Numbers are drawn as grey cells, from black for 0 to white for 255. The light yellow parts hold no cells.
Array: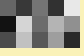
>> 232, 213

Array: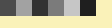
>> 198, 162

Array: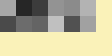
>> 192, 179

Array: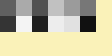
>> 244, 237

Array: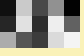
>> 244, 238

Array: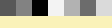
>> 243, 218

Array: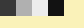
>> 236, 176
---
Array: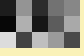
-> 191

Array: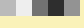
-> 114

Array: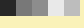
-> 141

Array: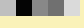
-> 136

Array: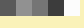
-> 117

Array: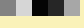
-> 4
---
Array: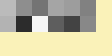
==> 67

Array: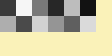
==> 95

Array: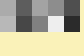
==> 238

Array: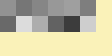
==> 60

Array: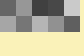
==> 145

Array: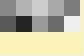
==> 108
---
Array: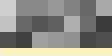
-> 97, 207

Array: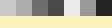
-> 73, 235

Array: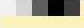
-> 94, 241

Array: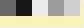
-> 235, 235

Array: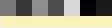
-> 77, 217

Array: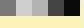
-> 178, 206
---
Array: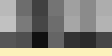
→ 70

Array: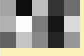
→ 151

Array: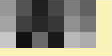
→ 172

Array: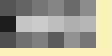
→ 118

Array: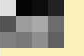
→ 96

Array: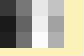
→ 176

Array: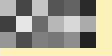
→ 34
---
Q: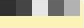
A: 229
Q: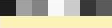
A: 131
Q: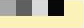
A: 217
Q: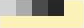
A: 75
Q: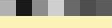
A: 140
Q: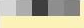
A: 62
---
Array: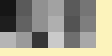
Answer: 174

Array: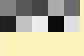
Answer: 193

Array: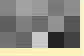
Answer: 153

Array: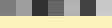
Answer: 158

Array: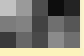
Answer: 138

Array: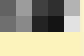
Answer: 156

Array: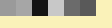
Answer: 154

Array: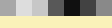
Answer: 167
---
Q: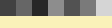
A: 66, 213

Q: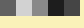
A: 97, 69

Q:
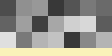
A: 77, 180

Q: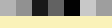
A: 179, 158

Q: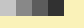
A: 197, 49

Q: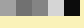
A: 161, 12

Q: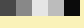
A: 72, 11
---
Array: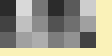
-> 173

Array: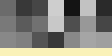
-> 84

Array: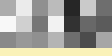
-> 144

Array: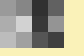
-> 85

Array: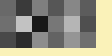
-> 141

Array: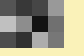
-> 173

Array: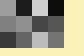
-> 188

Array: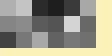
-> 168

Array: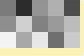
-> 231

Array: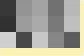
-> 199
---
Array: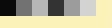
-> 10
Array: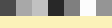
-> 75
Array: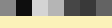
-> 135
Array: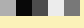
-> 175
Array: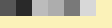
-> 86
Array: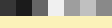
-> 54
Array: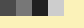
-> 75
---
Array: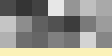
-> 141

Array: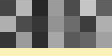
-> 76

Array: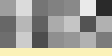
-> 183

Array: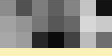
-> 148

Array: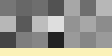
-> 89

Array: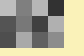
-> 120

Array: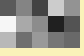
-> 169

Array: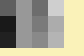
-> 152
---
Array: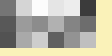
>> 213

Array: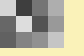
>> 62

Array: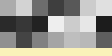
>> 211

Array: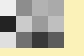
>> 141

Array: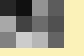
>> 16

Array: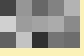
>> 150

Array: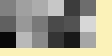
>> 160

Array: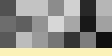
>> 195
